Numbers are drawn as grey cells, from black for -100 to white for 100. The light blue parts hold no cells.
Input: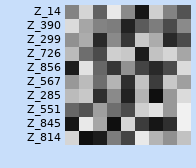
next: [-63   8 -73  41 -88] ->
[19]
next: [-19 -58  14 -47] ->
[-68]

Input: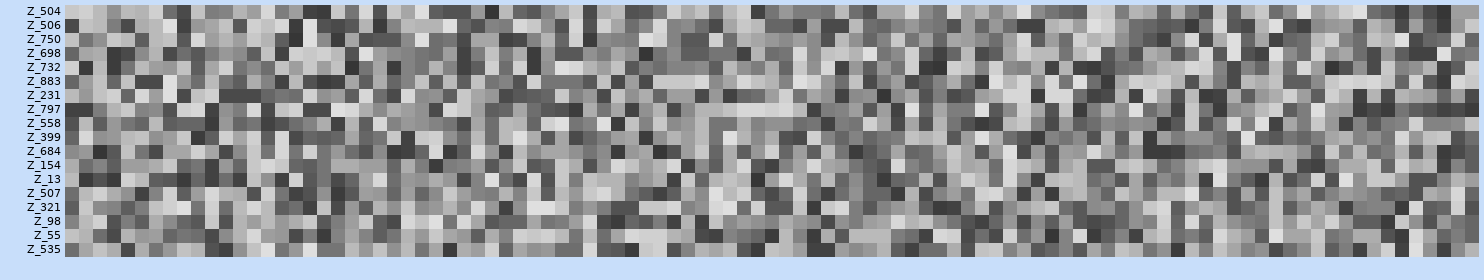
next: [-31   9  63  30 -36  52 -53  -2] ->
[36]
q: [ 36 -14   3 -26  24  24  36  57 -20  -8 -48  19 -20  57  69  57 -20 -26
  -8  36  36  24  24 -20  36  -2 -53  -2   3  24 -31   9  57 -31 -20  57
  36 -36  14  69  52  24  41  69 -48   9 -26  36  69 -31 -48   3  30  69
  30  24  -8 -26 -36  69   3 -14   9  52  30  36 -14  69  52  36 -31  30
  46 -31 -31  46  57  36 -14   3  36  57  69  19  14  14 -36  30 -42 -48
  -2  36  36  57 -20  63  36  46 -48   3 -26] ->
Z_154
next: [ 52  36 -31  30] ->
[46]
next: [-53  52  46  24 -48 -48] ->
[24]
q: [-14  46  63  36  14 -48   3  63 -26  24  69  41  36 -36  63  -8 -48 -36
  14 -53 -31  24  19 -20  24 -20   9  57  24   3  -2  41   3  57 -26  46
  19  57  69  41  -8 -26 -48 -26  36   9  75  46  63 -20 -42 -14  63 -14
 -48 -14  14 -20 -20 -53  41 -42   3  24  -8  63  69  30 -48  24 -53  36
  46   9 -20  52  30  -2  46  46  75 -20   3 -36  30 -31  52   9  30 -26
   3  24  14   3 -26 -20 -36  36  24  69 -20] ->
Z_507
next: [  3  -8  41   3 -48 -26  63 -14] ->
[63]
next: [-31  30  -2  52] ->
[41]

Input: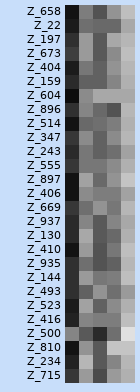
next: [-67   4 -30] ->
[4]
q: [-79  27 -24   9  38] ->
Z_523
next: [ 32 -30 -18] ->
[38]

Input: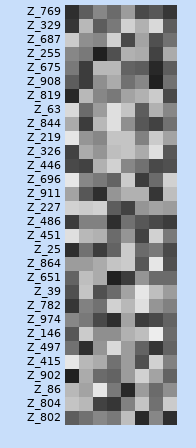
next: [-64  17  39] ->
[39]
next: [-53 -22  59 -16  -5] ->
[-43]
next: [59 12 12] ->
[39]

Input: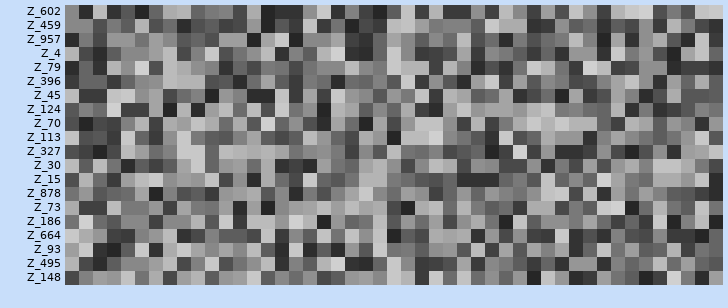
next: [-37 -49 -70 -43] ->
[47]
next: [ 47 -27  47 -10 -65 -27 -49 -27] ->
[29]

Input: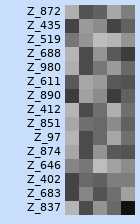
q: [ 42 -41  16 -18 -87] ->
Z_837
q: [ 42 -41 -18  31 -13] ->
Z_97
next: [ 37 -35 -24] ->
[31]
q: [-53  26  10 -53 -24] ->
Z_890
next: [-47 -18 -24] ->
[-1]

